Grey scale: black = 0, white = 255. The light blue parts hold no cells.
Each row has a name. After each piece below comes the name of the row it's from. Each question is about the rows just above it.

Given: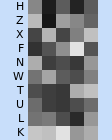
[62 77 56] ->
N
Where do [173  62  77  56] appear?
N
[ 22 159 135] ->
Z
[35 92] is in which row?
H
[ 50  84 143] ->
F

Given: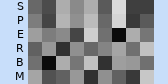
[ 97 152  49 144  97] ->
M
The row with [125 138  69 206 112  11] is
E
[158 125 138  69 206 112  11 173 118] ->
E
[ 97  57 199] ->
M

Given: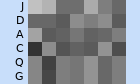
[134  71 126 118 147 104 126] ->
G
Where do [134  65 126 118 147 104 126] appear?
Q
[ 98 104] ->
A
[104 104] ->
D

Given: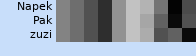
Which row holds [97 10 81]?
Pak
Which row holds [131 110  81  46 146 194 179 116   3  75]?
Napek
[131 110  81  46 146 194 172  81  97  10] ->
zuzi

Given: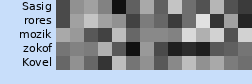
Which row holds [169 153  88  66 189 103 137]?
mozik
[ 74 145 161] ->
Sasig

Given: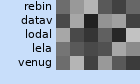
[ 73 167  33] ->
datav
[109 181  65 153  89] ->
venug
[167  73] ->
lodal
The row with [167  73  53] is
lodal
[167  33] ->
datav

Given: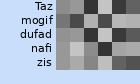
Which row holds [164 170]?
nafi
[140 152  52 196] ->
Taz
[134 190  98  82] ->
zis
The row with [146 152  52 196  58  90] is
dufad
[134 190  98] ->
zis

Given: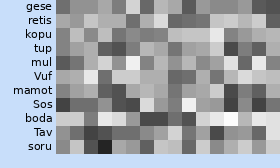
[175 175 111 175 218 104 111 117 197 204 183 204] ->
retis
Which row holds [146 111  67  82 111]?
Tav
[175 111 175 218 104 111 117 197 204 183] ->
retis
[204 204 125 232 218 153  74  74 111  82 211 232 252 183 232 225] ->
boda
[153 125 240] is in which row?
Sos
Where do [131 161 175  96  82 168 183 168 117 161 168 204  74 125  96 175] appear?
mamot

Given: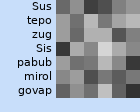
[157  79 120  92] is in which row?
mirol
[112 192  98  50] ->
govap
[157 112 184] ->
tepo
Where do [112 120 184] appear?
pabub
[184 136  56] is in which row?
pabub
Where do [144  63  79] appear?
Sus
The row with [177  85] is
zug

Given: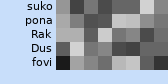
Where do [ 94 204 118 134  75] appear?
Rak
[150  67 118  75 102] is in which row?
suko
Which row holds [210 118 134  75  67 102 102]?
Dus
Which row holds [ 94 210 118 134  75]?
Dus
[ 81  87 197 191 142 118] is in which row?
pona
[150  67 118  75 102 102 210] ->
suko

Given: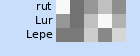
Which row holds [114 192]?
Lur
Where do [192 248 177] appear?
Lur
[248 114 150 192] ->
rut

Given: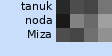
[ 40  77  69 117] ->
tanuk
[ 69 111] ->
Miza
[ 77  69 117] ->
tanuk
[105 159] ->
noda
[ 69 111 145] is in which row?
Miza

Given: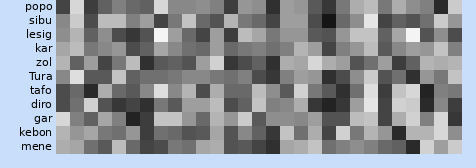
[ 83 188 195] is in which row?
gar
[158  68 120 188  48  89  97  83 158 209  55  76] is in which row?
zol

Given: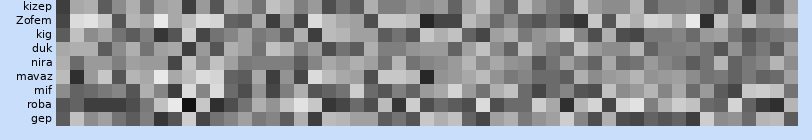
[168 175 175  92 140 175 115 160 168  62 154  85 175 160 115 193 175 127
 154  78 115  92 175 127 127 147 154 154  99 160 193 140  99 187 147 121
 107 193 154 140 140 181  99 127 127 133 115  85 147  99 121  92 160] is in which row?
duk
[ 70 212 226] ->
roba
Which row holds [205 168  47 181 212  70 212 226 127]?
roba
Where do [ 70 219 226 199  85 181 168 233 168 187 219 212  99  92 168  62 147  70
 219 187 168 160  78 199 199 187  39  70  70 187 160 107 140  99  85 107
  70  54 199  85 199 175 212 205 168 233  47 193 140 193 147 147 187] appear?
Zofem

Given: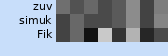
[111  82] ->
zuv
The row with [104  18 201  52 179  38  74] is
Fik
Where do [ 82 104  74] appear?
zuv
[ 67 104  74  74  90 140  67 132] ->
simuk
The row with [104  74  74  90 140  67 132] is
simuk

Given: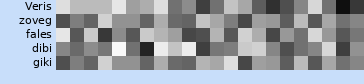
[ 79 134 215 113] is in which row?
Veris
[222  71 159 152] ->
giki

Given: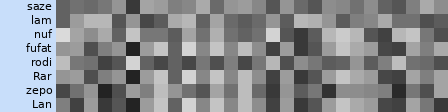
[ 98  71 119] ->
rodi
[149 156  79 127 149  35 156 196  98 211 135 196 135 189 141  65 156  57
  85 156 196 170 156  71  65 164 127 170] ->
fufat
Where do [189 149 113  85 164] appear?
zepo
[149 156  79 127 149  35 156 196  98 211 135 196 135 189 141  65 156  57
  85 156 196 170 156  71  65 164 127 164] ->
Rar
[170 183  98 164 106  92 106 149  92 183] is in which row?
lam

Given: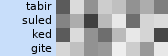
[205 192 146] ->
tabir
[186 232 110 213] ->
suled
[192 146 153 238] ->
gite
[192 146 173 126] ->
tabir
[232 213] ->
ked

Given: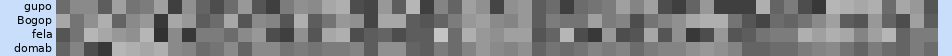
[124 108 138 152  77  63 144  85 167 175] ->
fela
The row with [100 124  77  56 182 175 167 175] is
gupo
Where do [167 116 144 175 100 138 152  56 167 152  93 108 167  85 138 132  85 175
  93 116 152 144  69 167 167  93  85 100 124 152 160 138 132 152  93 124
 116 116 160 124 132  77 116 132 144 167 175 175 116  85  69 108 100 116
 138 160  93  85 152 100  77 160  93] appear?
Bogop

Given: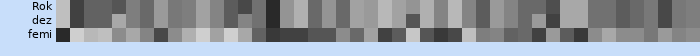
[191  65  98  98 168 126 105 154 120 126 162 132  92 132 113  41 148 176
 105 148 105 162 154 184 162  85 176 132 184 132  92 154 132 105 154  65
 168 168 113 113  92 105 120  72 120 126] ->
dez
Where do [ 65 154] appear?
femi

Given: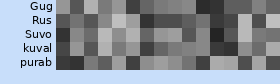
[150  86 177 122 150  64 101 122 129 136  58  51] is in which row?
kuval
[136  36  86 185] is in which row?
Suvo
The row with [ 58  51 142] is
kuval

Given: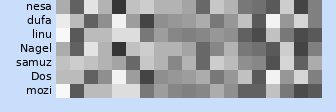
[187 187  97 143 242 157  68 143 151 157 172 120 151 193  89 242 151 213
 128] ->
Dos
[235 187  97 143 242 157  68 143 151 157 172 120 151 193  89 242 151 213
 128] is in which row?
dufa
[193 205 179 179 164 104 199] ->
nesa
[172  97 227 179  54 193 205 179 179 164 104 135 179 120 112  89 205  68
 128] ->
Nagel

